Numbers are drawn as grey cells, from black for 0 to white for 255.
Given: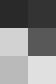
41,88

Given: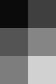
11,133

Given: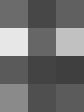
107,102,63

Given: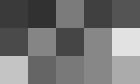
58,133,121

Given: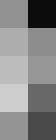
145,140

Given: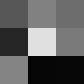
87,224,7
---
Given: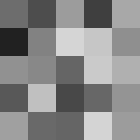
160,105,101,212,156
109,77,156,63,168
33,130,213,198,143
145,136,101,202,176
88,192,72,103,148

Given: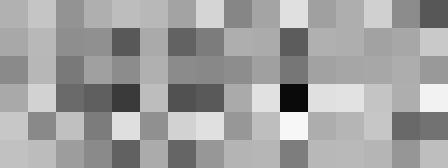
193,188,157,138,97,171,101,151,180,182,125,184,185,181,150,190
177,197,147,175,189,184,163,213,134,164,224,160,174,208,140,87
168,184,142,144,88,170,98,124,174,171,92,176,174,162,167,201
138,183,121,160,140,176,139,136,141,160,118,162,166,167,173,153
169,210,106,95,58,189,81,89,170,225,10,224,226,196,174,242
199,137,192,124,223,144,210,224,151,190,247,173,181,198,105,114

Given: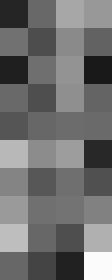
103,68,33,251
37,104,167,152
113,77,138,98
31,111,147,25
105,78,143,100
85,103,108,106
184,140,157,40
132,87,111,80
154,112,115,129
190,103,78,176

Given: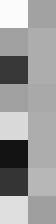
223,159
251,162
160,173
55,173
160,169
217,173
19,173
52,183

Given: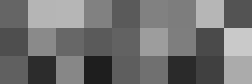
96,44,135,30,94,112,42,64,171
101,181,182,129,90,129,125,182,83
78,138,103,90,98,157,126,74,201

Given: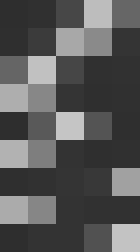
46,51,51,81,195
46,48,71,189,102
47,59,168,138,52
101,193,70,48,49
174,135,52,47,48
46,89,197,84,47
178,126,51,47,48
47,49,52,56,161
171,134,51,49,49

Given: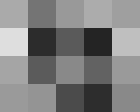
154,148,75,45,137
170,116,153,172,159
222,44,90,36,191
165,91,137,98,154
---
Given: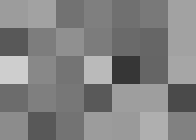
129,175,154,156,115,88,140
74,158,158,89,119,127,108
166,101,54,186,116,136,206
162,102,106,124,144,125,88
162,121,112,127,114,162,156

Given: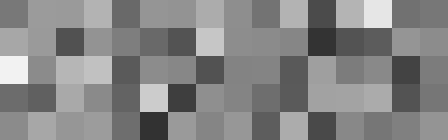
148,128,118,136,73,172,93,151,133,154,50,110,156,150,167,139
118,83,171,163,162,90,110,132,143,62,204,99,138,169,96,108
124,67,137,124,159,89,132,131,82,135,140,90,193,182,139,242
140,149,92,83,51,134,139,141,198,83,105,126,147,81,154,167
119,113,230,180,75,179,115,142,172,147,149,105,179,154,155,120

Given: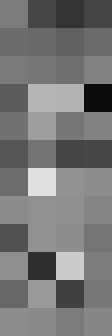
135,123,137,141
120,65,153,103
124,203,46,142
117,141,146,82
134,143,144,139
141,146,224,108
71,69,115,85
131,118,157,114
11,178,181,92
130,111,118,122
107,96,105,107
69,51,70,123

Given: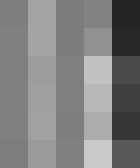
88,201,129,154,125
54,172,125,161,128
63,184,127,159,128
75,194,128,157,127
40,145,124,163,128
36,131,123,163,126

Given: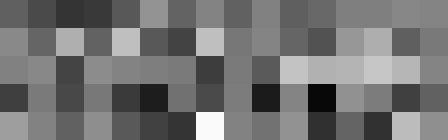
143,188,49,100,48,146,114,130,250,52,65,89,142,97,130,158
97,64,124,145,8,132,27,124,74,113,29,58,120,72,122,63
132,182,198,180,177,195,90,122,61,122,126,131,140,68,136,129
121,95,174,151,82,101,132,119,191,67,88,191,98,175,101,137
132,135,127,127,104,95,129,97,131,99,147,88,57,52,74,96

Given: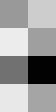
165,232
2,113
159,236
205,153

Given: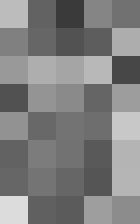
140,158,91,96,220
181,85,102,116,102
180,89,114,124,98
200,110,115,104,146
157,101,138,148,81
71,184,165,174,153
173,93,82,102,128
113,133,58,98,188
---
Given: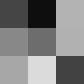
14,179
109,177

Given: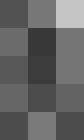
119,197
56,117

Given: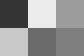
235,156
107,127

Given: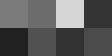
108,214
81,50

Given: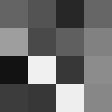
83,39
73,95

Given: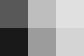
190,224
156,212

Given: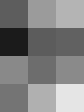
155,180
92,97

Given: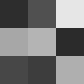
80,230
180,43
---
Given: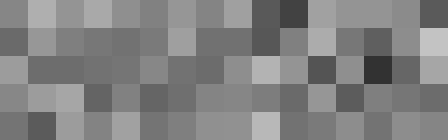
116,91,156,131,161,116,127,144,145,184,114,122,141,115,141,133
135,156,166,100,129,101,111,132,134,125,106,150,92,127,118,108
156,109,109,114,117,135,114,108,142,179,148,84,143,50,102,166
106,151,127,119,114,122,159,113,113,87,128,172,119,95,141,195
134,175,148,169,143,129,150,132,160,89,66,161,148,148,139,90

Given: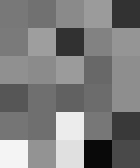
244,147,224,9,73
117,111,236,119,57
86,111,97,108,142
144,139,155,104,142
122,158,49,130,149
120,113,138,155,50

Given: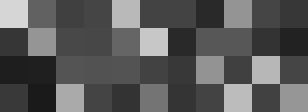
57,26,170,68,51,116,52,67,188,65,150
30,31,84,82,83,66,56,147,64,183,69
54,149,72,71,101,199,41,87,87,51,34
214,97,64,69,185,67,67,41,148,69,55

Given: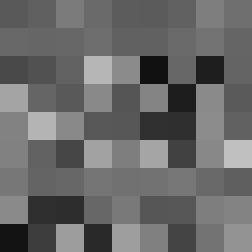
19,61,157,41,158,128,68,115,147
138,47,45,103,121,86,87,126,131
119,100,103,117,113,114,119,105,95
129,98,70,162,126,165,65,136,192
130,180,137,88,87,48,47,140,97
164,101,89,137,85,132,29,138,90
73,81,98,182,139,17,103,30,100
104,102,103,110,97,97,106,115,101
89,96,123,106,92,91,97,126,111

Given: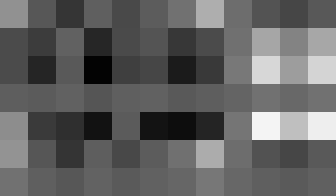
113,95,87,98,90,97,102,119,103,95,90,96
147,86,52,94,72,92,112,172,109,82,70,89
141,58,47,18,91,19,13,36,117,244,191,238
94,91,97,85,95,97,89,94,100,113,104,113
75,37,89,3,63,70,27,57,120,215,157,212
75,60,97,38,74,84,55,75,112,166,131,167
145,87,53,95,73,92,113,174,109,83,70,88

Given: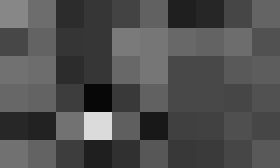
113,99,61,31,48,87,56,58,70,89
39,34,114,219,95,24,64,65,79,70
103,99,61,7,57,97,72,72,70,81
113,109,44,54,104,118,72,72,89,93
71,99,53,54,122,118,104,99,109,81
135,109,44,54,67,97,31,38,70,100
